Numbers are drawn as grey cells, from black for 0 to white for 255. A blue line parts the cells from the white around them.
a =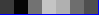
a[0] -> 58
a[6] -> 79
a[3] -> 196

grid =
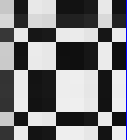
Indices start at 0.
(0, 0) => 199
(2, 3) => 25
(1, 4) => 33
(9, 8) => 238
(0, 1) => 21
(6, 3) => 23
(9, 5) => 238
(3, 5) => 15
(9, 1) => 235
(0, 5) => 18
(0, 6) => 25
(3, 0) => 203
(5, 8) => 238
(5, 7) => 19
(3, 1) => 17
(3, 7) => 235
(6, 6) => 230
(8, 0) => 202
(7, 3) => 21
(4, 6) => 22
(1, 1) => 36
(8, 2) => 234
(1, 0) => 215
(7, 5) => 239
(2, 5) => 235
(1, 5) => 33
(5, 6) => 231

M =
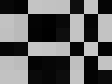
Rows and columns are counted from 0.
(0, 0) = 7
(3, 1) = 10
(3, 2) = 198
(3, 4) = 191
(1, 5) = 196
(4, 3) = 6
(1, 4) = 8
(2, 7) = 195
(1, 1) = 186
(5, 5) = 196
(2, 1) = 186
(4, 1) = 188
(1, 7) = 195
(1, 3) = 1
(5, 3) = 6
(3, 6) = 199

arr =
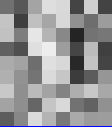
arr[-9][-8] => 112
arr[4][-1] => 68
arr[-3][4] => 131
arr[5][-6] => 116
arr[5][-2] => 92
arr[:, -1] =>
[67, 156, 119, 64, 68, 150, 168, 145, 157]
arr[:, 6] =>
[208, 110, 115, 188, 195, 92, 200, 98, 155]
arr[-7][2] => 230
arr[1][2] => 192
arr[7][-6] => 102
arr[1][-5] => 166
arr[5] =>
[176, 146, 116, 218, 198, 60, 92, 150]
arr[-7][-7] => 125
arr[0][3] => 222
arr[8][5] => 170
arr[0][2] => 164
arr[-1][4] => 120
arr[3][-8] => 96
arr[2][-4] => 136
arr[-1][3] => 180

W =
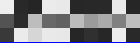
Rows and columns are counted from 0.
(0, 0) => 238
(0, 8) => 233
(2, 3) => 233
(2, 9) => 41
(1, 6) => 155
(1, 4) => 97
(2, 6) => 48

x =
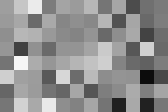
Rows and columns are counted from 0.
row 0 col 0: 158
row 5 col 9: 146
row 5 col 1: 160
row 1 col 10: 105
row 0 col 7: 117
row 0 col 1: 198
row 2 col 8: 142
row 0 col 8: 166
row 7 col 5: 130
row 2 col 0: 143
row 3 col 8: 163
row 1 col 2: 106
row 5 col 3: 89
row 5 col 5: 108
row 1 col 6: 136
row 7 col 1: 210
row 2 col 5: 132
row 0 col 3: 124
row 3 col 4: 148
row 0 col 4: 164
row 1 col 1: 167
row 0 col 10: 112
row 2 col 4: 138
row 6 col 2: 155
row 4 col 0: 116
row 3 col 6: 164
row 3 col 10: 208
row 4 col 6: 194
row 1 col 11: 125
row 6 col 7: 126
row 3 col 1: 65
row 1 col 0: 154

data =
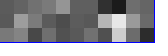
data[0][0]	91
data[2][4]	81
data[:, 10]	[101, 106, 44]
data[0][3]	122
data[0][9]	110
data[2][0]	121
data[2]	[121, 132, 72, 111, 81, 89, 113, 80, 205, 108, 44]
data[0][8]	27

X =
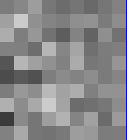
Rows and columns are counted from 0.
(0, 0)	124
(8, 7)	107
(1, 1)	203
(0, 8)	130
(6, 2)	141
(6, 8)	146
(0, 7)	118
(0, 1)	135
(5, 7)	123
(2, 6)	99
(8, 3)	158
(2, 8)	114
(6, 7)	146
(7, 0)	176
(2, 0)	173
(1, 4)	126
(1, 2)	144
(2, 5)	131
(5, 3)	126
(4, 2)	160
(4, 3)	145
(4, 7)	123
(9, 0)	129
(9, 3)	115
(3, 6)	112
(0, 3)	119

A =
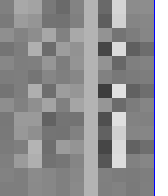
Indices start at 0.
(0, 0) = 128
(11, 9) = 129
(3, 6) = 179
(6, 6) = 179
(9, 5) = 129
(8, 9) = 130
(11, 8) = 221
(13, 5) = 138
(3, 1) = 125
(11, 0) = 127
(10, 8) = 218
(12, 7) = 128
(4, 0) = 135
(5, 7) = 129
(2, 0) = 143
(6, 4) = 157
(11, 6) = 179
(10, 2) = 180
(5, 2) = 117
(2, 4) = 129
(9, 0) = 121
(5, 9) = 123
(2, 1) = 131
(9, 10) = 134
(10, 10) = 110
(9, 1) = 152
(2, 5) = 169
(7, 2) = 143
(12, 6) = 179
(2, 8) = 116
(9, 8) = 207
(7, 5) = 165
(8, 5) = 115
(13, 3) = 135
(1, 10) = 135
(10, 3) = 110
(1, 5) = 128
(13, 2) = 138

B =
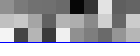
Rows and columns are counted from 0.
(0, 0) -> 144
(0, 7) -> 227
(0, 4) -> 106
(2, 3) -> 58
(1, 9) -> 204
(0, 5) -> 6
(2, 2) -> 181
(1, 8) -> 103
